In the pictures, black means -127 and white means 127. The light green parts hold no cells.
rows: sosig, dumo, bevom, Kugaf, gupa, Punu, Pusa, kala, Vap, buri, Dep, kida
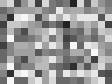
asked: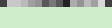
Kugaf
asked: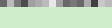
Vap
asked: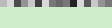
sosig

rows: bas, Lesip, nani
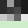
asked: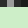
bas
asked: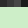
Lesip
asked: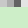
nani

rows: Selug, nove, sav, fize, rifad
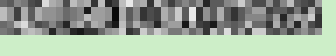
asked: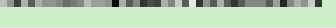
sav
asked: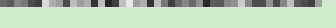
Selug

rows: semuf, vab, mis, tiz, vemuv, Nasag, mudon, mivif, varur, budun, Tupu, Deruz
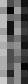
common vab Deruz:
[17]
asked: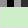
vab

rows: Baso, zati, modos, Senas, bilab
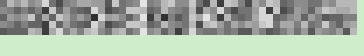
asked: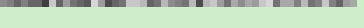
Senas
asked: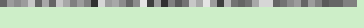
modos
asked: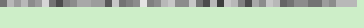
Baso
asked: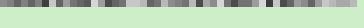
zati

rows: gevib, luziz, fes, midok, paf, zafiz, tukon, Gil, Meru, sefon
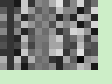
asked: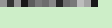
sefon
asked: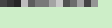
zafiz

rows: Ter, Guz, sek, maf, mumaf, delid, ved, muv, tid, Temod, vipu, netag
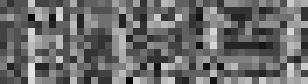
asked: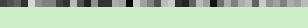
netag
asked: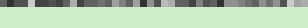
Ter
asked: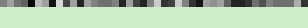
sek

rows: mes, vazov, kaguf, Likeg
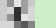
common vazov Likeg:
[87]
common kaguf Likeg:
[87]
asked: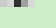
vazov
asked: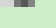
Likeg

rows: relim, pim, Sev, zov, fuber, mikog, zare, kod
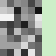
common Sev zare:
[33]
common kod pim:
[74]
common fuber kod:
[-27]
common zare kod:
[-27]

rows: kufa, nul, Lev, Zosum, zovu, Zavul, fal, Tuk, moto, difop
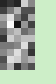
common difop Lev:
[-6]
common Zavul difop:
[-74]
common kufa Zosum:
[7]
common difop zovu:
[-19]
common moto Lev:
[94]
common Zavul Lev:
[38]
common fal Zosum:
[7]

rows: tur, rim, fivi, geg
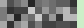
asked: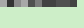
geg
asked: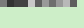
rim
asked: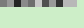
fivi

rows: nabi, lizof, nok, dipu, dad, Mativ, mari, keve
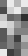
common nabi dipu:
[-12]
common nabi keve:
[106]

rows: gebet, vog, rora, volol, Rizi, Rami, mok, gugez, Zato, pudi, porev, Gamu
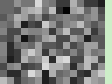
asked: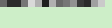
porev
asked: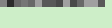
mok
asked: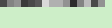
pudi
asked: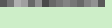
rora
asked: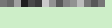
volol

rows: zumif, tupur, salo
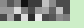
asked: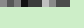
zumif
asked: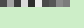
salo

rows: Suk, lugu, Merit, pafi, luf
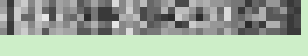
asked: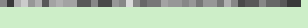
luf
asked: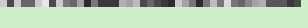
Merit
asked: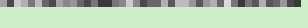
lugu
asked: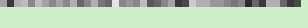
pafi

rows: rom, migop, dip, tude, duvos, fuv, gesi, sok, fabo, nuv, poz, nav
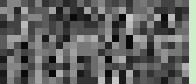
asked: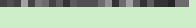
duvos
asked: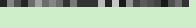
nav
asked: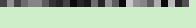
dip
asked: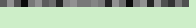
gesi

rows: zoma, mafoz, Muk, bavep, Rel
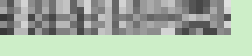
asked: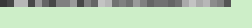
Muk

